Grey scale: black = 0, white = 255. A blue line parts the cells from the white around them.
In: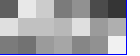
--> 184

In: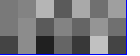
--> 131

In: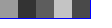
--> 93

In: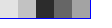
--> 44

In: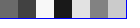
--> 25

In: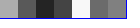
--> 68
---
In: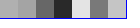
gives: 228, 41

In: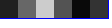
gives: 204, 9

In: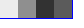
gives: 236, 50

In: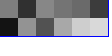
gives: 217, 19

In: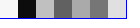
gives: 247, 12

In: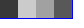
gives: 203, 56

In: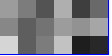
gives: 213, 30
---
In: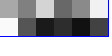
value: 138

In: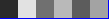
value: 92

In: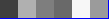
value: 247

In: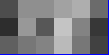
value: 174

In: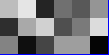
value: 88

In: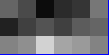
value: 53

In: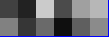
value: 160

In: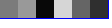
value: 101

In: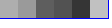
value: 53

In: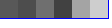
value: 164
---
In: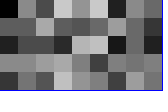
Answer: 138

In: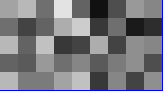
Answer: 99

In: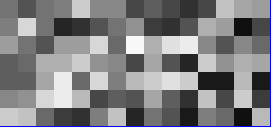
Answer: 135

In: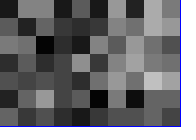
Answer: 34

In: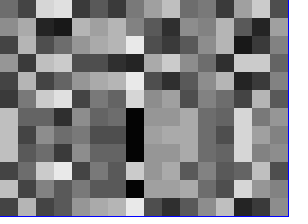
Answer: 191

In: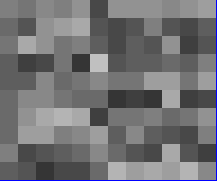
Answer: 127

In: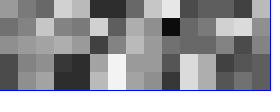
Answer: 75
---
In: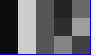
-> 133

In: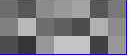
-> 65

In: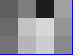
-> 205

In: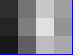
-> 189

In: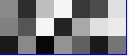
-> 26

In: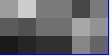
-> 134

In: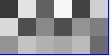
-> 186

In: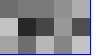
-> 133

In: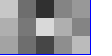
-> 142

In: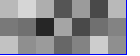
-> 205
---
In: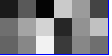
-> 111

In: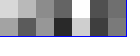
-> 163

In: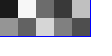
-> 149

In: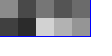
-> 64

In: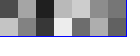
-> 196

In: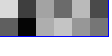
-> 95

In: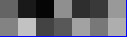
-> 131
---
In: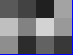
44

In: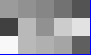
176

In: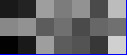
83

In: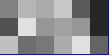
171

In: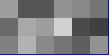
117

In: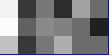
174

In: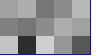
207
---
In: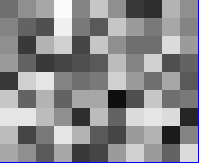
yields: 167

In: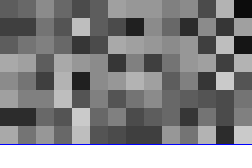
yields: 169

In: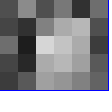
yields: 60

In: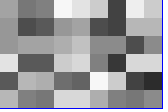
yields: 183

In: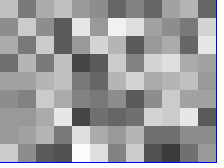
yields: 203
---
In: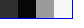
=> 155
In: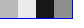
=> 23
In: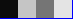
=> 117
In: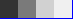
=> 209
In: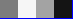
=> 163
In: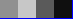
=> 90
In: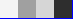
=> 214
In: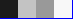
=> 153
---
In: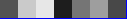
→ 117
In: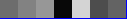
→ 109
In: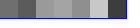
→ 143
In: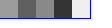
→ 137
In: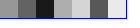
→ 151
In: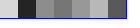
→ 141
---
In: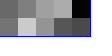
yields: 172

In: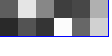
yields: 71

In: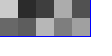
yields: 172

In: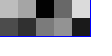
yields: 104

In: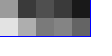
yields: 58

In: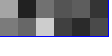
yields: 93

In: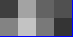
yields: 99

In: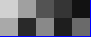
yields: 53

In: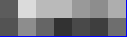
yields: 141
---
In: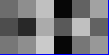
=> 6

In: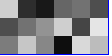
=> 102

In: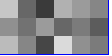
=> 177

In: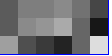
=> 138

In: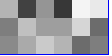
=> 55

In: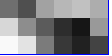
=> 183
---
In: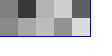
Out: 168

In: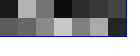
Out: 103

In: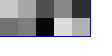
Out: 125

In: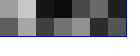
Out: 166

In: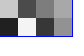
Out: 244

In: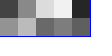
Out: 187

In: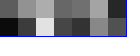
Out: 60

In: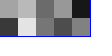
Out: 228

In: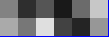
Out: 119
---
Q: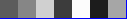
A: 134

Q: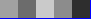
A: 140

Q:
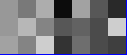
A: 121

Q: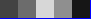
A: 108

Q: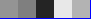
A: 148

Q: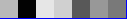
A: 152

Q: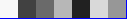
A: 151

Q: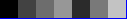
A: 109

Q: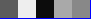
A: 136

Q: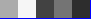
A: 116
